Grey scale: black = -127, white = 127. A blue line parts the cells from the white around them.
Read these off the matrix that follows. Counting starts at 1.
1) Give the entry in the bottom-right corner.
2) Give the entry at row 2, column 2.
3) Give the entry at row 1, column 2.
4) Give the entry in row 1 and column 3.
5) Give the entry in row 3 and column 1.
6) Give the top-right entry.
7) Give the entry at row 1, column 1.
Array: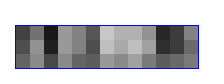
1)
-5
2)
18
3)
-13
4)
-103
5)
-27
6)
2
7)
-61

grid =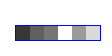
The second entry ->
-32
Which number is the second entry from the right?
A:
26
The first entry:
-72

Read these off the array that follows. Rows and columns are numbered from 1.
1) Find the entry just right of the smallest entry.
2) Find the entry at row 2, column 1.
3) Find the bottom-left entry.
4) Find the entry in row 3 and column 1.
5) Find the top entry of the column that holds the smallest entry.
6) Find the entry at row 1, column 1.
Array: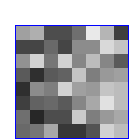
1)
-50
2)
-58
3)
-22
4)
18
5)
47
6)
32

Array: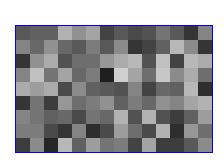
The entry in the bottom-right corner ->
11
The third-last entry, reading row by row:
-66
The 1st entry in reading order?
-38
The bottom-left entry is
-66
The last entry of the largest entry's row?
-17
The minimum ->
-96
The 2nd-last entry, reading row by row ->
-38
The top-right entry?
4
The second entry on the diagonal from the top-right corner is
11
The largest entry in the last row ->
56
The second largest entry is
71
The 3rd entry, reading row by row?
-30
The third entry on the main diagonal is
43
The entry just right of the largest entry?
36
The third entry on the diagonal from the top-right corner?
-60
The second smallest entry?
-89
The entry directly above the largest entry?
43
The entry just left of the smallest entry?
-3
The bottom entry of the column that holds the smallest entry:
-11
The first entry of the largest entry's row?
4
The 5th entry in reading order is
17
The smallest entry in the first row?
-74

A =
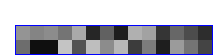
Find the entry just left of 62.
-45
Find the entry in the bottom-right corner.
-59
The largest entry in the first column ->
20
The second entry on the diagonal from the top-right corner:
-11
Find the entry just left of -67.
56
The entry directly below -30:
12
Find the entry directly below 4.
-112
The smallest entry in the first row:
-97
